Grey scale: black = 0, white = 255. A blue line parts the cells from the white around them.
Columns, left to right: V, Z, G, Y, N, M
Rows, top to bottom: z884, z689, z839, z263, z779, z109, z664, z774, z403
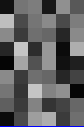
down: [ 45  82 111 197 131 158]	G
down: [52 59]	Z
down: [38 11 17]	N
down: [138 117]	V
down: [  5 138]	V
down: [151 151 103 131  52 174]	Y
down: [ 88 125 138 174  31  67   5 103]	M

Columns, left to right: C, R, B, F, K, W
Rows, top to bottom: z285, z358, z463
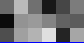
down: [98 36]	K
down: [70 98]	K
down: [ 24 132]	F

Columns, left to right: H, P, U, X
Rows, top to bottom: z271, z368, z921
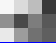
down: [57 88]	X
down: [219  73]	P
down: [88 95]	X

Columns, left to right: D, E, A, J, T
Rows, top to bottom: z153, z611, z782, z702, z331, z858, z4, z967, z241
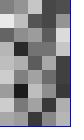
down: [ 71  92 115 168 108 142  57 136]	J
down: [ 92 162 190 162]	A
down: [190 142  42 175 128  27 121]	E

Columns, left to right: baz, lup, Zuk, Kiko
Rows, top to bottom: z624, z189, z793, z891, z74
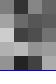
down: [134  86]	Zuk
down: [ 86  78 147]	Zuk
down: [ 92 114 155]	Kiko
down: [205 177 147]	baz
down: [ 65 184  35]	lup
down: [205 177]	baz

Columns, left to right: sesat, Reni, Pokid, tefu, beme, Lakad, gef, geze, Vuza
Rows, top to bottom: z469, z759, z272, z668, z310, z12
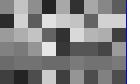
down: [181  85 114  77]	gef
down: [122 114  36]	Reni
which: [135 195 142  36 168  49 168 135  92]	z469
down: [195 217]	Lakad
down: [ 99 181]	gef
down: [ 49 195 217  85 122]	Lakad
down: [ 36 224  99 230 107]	tefu

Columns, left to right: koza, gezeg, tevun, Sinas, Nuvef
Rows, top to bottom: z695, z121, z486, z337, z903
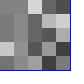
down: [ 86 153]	Sinas
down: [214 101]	tevun

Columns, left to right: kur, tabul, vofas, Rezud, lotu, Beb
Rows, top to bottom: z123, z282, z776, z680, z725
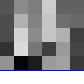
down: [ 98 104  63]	Beb
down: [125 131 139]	vofas

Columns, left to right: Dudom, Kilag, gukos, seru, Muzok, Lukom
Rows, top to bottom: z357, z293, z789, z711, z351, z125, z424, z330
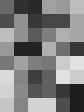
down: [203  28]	Lukom
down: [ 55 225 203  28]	Lukom
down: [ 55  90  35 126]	gukos
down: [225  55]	Muzok
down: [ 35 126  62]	gukos
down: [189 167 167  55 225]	Lukom
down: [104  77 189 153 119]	Dudom

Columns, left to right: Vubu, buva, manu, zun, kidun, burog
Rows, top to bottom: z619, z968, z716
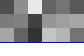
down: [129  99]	buva

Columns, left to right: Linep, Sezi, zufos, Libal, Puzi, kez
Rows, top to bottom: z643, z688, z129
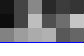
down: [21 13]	Linep
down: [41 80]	Libal
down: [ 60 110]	Puzi

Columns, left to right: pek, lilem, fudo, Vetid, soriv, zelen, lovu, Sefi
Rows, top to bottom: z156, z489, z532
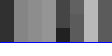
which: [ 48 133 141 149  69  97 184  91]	z156
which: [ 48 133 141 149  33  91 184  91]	z532
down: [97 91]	zelen

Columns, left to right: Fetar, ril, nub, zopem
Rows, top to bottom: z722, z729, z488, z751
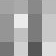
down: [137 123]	nub
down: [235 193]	ril
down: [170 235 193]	ril
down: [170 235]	ril
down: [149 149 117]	Fetar
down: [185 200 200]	zopem

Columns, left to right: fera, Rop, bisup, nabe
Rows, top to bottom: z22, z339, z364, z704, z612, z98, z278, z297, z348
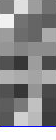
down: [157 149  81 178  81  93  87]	fera
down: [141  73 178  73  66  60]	nabe
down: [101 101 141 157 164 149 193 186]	bisup
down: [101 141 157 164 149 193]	bisup

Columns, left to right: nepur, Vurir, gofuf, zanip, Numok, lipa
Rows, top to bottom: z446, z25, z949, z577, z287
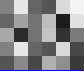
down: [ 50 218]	Numok
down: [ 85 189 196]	zanip
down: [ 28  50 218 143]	Numok
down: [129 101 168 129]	nepur
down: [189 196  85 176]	zanip
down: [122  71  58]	lipa

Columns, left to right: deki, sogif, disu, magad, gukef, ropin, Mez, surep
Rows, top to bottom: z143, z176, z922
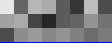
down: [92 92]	gukef
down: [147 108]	Mez
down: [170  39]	magad
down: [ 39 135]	magad
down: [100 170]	sogif

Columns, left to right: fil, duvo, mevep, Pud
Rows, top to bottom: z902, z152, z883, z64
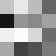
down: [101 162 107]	Pud
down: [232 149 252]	duvo

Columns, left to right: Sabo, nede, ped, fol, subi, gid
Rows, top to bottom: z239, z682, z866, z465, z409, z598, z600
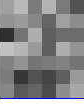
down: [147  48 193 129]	Sabo
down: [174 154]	ped

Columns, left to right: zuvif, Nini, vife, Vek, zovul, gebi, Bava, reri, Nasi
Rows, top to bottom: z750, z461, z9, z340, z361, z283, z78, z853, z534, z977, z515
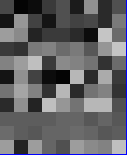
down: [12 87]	Bava
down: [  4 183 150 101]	zovul

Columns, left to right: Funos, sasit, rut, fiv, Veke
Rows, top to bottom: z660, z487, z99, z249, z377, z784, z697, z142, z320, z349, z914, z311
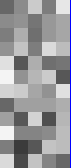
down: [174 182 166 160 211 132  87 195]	rut
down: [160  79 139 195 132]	fiv

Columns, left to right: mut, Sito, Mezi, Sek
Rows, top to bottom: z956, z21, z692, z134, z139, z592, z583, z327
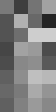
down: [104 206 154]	Mezi
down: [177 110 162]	Sito
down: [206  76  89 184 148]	Sek
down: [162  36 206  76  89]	Sek

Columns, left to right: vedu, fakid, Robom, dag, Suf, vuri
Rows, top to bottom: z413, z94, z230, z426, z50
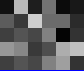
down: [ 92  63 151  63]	vedu
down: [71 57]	Robom
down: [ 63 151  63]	vedu
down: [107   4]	Suf
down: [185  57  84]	fakid

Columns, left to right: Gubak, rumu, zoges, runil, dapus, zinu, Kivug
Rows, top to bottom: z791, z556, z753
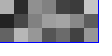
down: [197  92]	Kivug
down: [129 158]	runil
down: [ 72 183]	rumu
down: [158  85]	runil
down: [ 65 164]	dapus

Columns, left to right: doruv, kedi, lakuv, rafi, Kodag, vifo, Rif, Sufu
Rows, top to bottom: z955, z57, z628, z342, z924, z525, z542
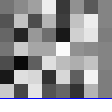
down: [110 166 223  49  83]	rafi
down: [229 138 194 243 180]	Rif
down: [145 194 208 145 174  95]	vifo
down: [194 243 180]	Rif
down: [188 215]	Kodag
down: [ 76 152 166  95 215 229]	lakuv

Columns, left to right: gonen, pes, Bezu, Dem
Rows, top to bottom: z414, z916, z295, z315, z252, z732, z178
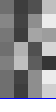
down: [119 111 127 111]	gonen
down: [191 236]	Dem

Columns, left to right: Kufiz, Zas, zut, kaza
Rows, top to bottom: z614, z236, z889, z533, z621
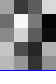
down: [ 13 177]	kaza
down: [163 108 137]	Kufiz

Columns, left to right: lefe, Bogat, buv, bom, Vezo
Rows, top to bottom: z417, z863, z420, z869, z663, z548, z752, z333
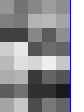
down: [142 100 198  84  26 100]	Vezo
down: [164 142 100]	Vezo

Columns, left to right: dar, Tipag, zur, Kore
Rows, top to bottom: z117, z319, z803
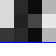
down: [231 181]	Kore

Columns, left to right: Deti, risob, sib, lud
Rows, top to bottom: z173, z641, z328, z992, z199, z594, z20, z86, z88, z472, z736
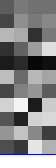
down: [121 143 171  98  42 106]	risob
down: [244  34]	risob
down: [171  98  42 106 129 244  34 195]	risob

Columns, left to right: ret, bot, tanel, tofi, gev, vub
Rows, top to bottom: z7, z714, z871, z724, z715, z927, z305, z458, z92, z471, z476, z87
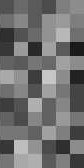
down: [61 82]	tanel
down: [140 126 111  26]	vub
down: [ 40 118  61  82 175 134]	tanel
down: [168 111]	ret
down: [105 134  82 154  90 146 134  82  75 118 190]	bot
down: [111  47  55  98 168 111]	ret
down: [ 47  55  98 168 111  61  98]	ret

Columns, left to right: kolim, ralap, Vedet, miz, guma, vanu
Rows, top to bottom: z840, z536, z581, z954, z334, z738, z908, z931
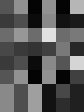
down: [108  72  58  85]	kolim
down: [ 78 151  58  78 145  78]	ralap
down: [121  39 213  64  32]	vanu

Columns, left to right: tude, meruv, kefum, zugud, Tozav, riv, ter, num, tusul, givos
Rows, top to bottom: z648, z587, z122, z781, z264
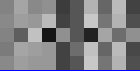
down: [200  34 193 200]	ter
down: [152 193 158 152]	kefum
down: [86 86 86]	riv
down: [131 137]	tude

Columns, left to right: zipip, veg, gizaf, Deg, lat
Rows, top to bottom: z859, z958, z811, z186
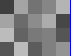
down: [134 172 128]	Deg
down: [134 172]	Deg
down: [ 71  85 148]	lat
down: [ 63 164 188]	zipip
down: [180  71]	lat
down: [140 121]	gizaf

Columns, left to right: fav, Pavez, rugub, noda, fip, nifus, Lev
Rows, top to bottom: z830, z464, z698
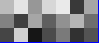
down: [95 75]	noda
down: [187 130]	fav
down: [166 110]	Lev
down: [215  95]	noda
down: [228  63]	Pavez

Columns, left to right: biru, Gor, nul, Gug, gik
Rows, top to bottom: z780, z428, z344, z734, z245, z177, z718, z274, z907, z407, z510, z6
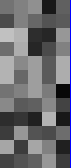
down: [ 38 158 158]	nul
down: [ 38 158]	nul
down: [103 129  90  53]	Gor
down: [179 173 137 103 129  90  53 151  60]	Gor
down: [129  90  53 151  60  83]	Gor

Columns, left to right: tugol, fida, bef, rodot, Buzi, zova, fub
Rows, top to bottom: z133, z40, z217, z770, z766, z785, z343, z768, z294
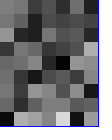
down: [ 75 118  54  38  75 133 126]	rodot
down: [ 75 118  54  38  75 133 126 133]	rodot
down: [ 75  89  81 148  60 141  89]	zova
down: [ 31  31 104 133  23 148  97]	bef
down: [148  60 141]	zova
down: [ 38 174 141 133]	fub
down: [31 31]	bef

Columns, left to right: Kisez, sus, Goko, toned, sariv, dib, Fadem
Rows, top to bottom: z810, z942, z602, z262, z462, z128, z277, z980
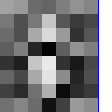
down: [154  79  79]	sus
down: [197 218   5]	toned
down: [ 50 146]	dib
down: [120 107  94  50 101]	Kisez
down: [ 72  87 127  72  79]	Fadem
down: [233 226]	toned

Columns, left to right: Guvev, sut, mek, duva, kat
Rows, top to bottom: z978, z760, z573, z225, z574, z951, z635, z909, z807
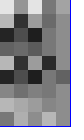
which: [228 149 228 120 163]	z978
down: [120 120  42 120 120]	duva
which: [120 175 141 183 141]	z807
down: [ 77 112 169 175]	sut
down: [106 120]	duva

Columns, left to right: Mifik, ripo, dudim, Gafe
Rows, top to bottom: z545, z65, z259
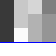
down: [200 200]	ripo
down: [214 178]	dudim

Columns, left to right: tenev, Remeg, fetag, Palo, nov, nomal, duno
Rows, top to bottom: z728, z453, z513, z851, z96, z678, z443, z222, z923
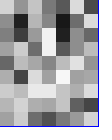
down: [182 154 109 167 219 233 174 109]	fetag
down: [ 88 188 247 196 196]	nov
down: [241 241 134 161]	Palo
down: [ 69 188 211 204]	Remeg
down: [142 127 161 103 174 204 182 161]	tenev

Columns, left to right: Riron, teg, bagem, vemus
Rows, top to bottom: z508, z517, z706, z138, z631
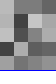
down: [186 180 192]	Riron
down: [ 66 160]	Riron
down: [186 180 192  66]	Riron
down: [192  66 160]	Riron
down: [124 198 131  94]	bagem
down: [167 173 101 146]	vemus
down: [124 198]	bagem

